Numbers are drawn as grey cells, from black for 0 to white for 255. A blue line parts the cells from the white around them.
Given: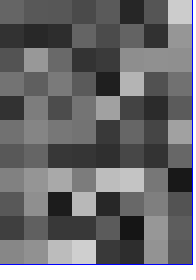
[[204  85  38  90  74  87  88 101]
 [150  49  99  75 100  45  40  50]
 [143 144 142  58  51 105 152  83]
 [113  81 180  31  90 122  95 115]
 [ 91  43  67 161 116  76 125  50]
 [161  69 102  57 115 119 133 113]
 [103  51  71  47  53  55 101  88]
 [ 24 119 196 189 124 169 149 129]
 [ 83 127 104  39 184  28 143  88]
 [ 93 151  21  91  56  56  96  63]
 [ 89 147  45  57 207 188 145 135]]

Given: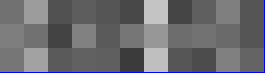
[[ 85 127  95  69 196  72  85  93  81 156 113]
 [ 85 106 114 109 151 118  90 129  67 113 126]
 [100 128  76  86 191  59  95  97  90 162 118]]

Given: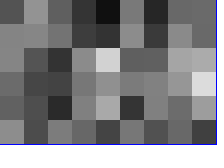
[[106 104  38 121  16  52  95 147  83]
 [105 138  58 140  51  61 115 134 132]
 [171 165  96  95 210 139  51  84 133]
 [220 150 129 123 144 119  67  70 107]
 [157 108 128  52 169 128  42  78  97]
 [ 64 104  81 119  68 103 124  76 141]]

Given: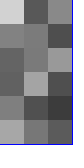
[[137  88 210]
 [ 78 123 130]
 [153 122 100]
 [ 79 164  97]
 [ 60  80 127]
 [ 91 119 167]]

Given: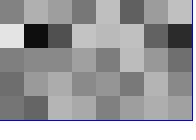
[[192 156  96 191 119 158 176 130]
 [ 43  98 192 186 195  80  14 228]
 [111 152 188 125 160 137 137 127]
 [137 180 121 149 138 172 154 110]
 [161 174 158 128 169 181 101 117]]

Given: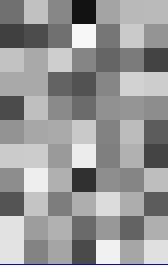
[[186 185 164  18 135 193 112]
 [148 202 118 247 112  76  64]
 [ 67 123 101 133 206 169 194]
 [205 210 134  82  99 169 169]
 [141 149 145 107 138 191  75]
 [ 92 188 130 201 170 167 147]
 [ 68 177 127 236 154 204 203]
 [190 133 142  48 176 238 141]
 [ 92 173 220 174 125 196  84]
 [175  99 152 106 177 157 226]
 [224 166 241  74 165 131 227]]

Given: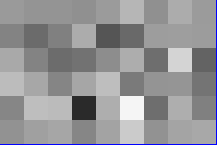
[[155 172 144 182 155 144 148 148 154]
 [156 158 157 105  85 172 128 107 131]
 [ 99 212 110 173 141 114 108 131 169]
 [116 149 148 122 190 166 133 167 188]
 [128 174 110 245 174  42 187 190 134]
 [168 164 146 203 163 134 166 160 146]]
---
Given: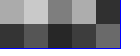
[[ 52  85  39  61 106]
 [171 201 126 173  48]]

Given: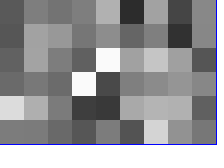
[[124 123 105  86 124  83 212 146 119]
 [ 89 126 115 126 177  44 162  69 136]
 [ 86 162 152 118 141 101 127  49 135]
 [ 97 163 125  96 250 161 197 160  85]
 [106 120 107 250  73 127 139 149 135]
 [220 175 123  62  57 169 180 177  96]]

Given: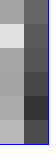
[[184  76]
 [163 101]
 [226  91]
 [167  85]
 [164  72]
 [171  53]]

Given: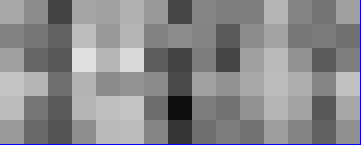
[[155 106  84 142 186 187 134  53 111 125 114 158 132  97 144]
 [169 141  67 164 161 177 152  71 134 127 127 181 132 115 159]
 [129 117  99 189 152 181 129 140 132  89 141 163 119 123 112]
 [160 102  87 224 183 217  93  66 125  68 159 186 145  91 127]
 [197 180 110 179 139 148 138  73 162 145 168 188 174 134 192]
 [187 117  90 181 191 197 108  15 124 114 146 180 163  88 166]]

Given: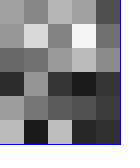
[[185  25 189  39  47]
 [162 135 181 162  79]
 [150 217 131 245 112]
 [104 114 155 186 139]
 [ 44 149  52  28  52]
 [158 120  89  81  59]]

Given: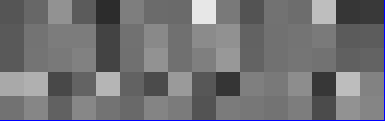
[[114 134  97 135 115 105 132 123  83 123 119 115 125  75 146 133]
 [ 85 103 146  91  44 126 107 106 231 121  83 114 109 190  54  57]
 [ 89 115 124 124  67 113 137 112 139 145  98 113 116 122  91  92]
 [ 89 116 121 129  67 112 146 112 127 152  99 113 117 114  96  99]
 [169 176  72  99 181  98  75 154  87  53 127 121 141  55 189 130]]

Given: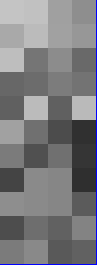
[[123 137  89  97]
 [196 193 160 142]
 [169 187 161 151]
 [190 117 140 105]
 [103 108 124 115]
 [ 96 187  96 186]
 [161 112  76  48]
 [123  80 112  53]
 [ 68 138 134  47]
 [142 138 134  91]
 [ 77 110  97 131]]
